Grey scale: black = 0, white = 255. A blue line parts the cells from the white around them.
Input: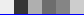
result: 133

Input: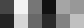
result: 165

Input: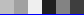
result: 131

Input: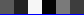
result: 122

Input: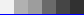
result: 69

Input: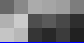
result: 158

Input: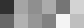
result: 117

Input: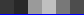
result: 120
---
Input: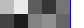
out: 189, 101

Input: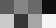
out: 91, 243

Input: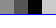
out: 141, 203

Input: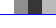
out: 255, 186

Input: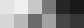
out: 227, 54

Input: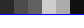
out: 42, 16
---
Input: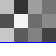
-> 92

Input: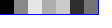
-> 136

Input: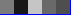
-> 23

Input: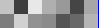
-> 209

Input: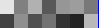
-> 143

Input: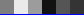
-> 234
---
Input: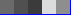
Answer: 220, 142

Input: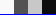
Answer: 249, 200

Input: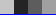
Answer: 197, 160

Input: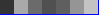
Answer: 195, 169

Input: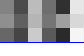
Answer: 245, 231

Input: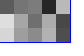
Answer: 222, 214

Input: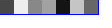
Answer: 238, 197
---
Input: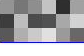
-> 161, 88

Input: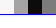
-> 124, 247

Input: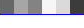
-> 60, 103

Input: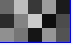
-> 27, 144

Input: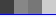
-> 205, 63

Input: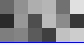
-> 224, 126

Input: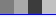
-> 193, 126
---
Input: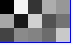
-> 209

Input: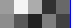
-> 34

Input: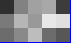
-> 153

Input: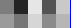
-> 214

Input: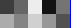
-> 208

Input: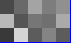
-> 118
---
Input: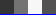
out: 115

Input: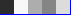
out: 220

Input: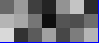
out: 196

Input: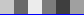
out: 200

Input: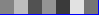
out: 189

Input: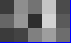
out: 197
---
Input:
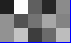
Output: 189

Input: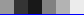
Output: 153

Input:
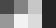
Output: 199

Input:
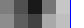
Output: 169

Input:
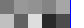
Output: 166

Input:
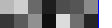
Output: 185
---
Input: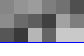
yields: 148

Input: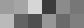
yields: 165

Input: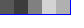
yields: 60

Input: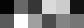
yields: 104

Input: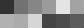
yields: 114

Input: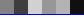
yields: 62

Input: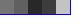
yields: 96

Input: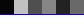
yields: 193

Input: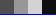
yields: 151
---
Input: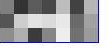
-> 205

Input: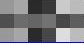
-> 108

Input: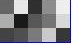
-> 25

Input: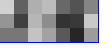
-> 64

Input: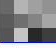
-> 111

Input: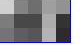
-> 72

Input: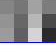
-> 103

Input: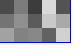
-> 144

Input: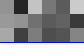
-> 147

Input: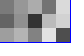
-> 144
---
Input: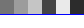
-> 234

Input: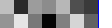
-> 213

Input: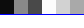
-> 210

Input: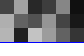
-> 98

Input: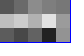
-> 34

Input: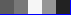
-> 149
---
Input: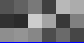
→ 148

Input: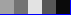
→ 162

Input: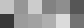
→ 156

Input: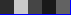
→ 44

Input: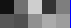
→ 87

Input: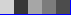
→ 212

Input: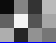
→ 166
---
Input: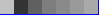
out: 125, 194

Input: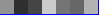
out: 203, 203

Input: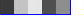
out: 230, 230

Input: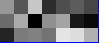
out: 144, 228

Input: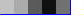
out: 90, 194

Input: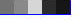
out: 214, 214

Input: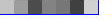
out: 131, 209

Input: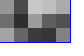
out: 156, 199

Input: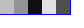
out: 15, 225

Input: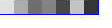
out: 131, 224
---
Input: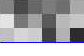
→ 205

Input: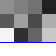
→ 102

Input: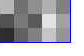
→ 129

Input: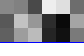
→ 187

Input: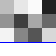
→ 85

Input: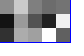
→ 160

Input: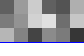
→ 68
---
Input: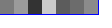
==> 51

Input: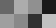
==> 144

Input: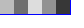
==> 221

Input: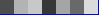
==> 200

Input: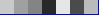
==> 132

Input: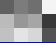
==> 111

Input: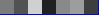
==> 208
